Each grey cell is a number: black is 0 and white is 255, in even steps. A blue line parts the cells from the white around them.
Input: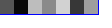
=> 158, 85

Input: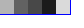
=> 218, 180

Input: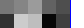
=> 78, 49

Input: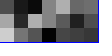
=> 110, 206

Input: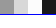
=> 26, 153

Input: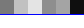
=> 15, 121

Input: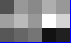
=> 152, 87

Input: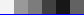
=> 98, 243
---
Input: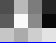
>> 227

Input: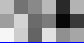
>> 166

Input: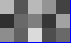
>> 105

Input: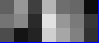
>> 49

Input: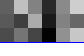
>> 199

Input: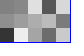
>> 202

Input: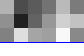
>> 137

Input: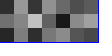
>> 72

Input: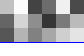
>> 228

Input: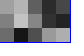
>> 174
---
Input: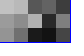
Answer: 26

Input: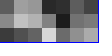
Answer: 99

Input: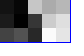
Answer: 40

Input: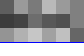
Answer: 198

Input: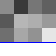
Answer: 146

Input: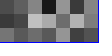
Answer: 109

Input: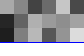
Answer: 184

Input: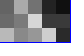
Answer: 151

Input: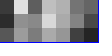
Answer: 124

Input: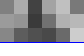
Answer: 80
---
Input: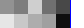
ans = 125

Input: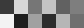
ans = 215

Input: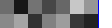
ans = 23

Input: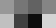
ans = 118

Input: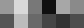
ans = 217

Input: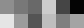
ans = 120

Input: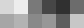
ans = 237

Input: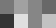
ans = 161

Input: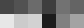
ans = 82

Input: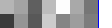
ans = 163
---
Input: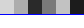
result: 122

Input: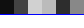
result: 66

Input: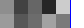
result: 87

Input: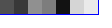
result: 80

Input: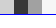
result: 209

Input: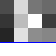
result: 61
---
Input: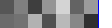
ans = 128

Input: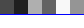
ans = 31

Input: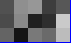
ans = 143

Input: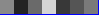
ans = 35

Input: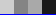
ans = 132

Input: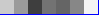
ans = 155

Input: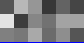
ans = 184

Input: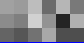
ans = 155

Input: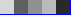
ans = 95
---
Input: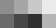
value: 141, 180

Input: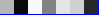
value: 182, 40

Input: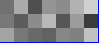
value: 113, 193

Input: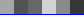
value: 166, 55

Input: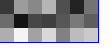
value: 56, 202

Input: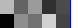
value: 185, 68

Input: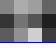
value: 132, 61

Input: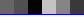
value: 102, 57

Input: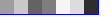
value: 158, 46
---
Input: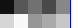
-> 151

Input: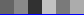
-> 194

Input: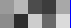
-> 205

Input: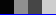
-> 143

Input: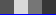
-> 217

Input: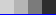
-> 181

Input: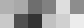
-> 193

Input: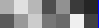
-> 106
